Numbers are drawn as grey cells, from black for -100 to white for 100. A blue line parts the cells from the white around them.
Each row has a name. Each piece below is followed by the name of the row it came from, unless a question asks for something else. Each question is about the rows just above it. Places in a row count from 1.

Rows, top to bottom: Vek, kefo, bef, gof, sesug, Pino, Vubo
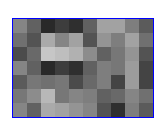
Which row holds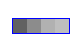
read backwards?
bef
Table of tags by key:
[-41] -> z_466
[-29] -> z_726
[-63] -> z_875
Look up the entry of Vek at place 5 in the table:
z_875
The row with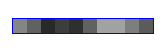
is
Vek
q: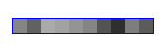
Vubo
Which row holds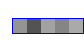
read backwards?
kefo

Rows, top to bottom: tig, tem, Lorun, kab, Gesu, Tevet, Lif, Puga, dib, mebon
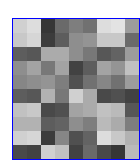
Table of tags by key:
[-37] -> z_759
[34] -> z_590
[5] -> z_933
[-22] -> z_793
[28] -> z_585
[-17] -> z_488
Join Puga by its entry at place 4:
z_793
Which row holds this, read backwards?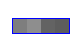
Puga
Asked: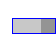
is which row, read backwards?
tem
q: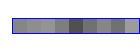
Gesu

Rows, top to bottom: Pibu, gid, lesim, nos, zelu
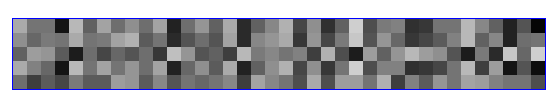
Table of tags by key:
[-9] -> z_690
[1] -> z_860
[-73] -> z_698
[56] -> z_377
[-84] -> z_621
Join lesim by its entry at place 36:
z_377
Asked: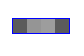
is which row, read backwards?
zelu
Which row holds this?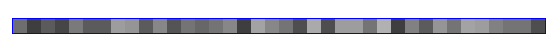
zelu
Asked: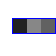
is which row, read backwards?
gid

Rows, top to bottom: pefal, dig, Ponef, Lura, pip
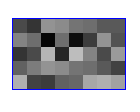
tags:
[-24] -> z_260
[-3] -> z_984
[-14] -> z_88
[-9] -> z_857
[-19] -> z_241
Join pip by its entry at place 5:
z_241
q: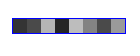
Ponef

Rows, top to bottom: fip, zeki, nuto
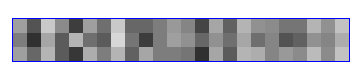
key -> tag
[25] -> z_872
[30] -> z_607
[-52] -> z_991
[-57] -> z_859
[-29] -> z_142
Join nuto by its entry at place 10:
z_607
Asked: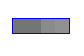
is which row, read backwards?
fip
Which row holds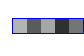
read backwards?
nuto
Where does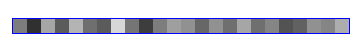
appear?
zeki
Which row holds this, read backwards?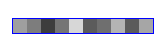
zeki

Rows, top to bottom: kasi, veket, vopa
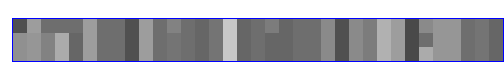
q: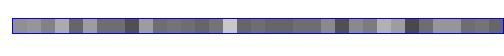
veket
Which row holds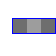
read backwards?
kasi
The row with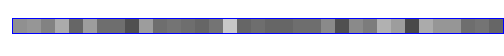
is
vopa
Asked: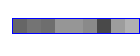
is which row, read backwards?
kasi
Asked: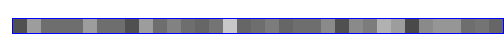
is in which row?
kasi

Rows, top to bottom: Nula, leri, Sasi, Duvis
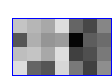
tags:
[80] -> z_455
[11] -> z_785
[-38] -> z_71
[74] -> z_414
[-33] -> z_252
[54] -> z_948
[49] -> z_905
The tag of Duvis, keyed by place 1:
z_414
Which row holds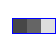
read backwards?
Nula
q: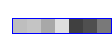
Sasi
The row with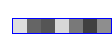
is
Duvis
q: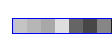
Nula

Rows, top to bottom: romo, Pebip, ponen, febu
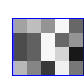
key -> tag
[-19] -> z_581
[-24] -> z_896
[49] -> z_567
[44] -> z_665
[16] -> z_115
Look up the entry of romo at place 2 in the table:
z_567
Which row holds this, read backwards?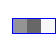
Pebip
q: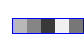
febu
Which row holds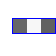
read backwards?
Pebip
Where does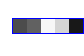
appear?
ponen

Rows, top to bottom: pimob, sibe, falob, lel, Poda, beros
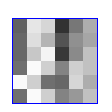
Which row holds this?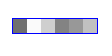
beros
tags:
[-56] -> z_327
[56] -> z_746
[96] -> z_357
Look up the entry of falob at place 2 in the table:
z_746
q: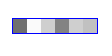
lel
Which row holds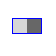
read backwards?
Poda

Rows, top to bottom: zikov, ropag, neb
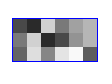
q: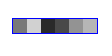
ropag
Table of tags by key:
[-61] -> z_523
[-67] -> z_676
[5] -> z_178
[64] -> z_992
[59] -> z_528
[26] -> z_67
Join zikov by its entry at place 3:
z_992
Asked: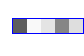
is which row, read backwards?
neb
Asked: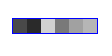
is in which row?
zikov
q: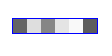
neb

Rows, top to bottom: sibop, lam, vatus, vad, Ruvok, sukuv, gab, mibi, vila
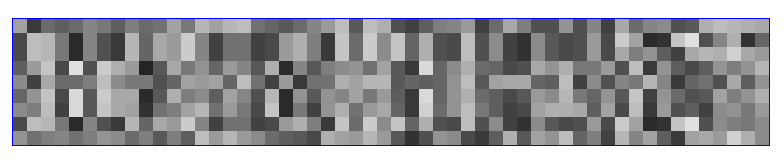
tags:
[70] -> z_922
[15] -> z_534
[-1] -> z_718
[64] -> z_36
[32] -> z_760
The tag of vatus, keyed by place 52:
z_36
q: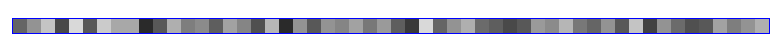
sukuv

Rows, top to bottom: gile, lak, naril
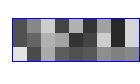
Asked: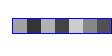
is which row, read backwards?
gile
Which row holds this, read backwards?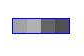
lak
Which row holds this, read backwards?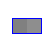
naril
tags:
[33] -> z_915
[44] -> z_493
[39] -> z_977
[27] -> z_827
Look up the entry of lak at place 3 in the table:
z_977
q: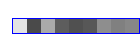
naril
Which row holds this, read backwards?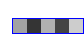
gile
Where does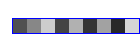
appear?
gile

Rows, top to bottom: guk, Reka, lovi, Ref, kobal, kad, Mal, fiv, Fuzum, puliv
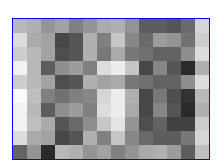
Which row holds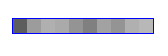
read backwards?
puliv
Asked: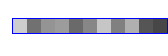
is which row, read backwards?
Reka

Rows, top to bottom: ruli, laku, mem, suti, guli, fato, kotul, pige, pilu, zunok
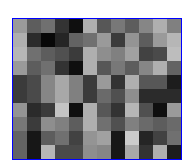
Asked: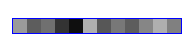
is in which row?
ruli
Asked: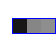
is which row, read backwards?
zunok
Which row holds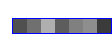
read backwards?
pige
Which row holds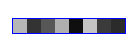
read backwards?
kotul

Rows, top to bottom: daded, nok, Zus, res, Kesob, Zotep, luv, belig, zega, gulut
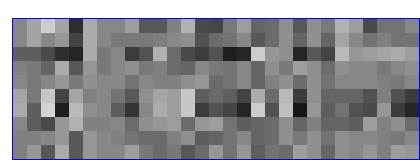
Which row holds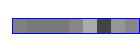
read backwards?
nok
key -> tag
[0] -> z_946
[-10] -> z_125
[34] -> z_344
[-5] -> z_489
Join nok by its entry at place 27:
z_946
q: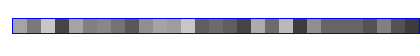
Zotep
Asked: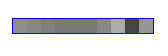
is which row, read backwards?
nok

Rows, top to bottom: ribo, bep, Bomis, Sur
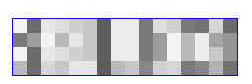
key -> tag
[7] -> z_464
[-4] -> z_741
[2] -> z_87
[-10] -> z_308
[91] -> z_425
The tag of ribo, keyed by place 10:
z_741
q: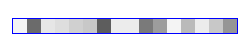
Bomis
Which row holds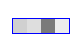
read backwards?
ribo
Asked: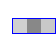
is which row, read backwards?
Sur
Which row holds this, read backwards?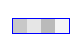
bep
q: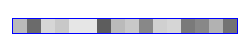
Sur
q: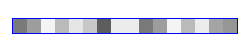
bep

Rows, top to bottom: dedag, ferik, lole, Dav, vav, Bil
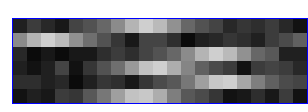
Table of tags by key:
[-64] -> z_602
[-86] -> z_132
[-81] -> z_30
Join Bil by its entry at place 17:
z_30
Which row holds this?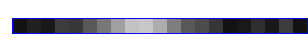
Bil
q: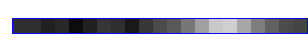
vav

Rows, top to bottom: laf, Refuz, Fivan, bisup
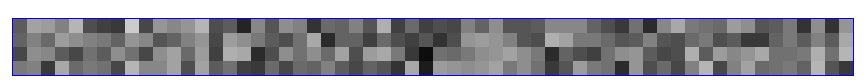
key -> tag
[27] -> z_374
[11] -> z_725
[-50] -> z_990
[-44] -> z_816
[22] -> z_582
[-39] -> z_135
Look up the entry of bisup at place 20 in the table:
z_816
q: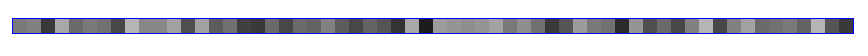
bisup
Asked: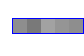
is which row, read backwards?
bisup
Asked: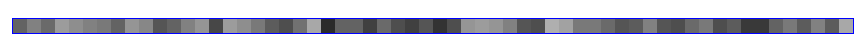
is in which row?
Refuz

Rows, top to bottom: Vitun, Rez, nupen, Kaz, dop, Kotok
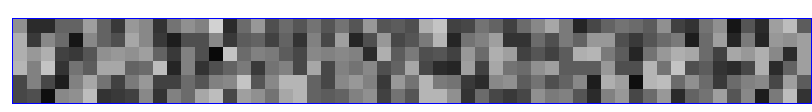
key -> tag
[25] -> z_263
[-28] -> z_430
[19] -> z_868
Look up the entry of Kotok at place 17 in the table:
z_263
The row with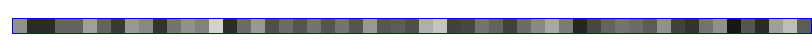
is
Vitun

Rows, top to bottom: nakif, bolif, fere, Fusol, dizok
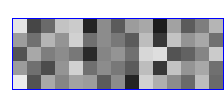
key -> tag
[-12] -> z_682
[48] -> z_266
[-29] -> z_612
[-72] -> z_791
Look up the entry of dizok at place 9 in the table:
z_791
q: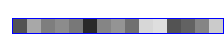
fere
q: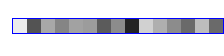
dizok
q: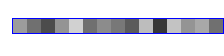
Fusol
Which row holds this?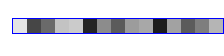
nakif

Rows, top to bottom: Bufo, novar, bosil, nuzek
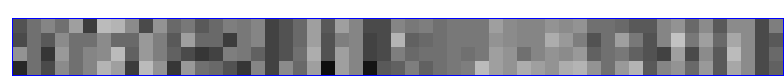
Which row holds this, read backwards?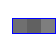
nuzek
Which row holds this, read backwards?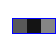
nuzek
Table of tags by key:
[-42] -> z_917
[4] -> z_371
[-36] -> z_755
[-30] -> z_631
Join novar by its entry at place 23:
z_755
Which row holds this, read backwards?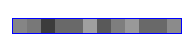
novar
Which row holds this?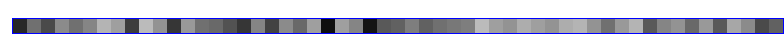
nuzek
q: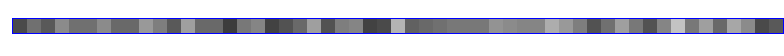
novar
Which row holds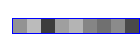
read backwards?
nuzek

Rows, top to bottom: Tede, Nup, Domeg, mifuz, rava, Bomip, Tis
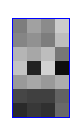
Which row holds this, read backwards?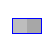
Domeg
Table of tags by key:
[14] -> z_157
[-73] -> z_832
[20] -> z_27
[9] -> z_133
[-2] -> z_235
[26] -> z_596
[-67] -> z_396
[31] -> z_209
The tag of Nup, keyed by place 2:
z_157
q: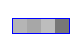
Domeg

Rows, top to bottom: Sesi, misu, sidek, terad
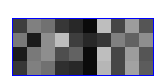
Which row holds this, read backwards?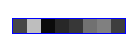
Sesi
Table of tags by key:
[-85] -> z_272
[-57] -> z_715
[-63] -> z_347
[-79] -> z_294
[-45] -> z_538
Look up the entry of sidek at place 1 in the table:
z_294
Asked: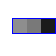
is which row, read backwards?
sidek
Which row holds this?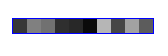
terad

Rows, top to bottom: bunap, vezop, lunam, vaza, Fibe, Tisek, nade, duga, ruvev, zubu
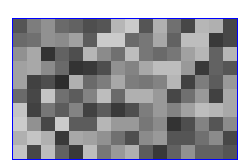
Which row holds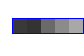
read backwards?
vaza
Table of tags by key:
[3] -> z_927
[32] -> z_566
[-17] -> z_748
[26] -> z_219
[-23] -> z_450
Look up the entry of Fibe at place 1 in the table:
z_219
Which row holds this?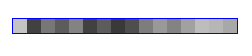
nade

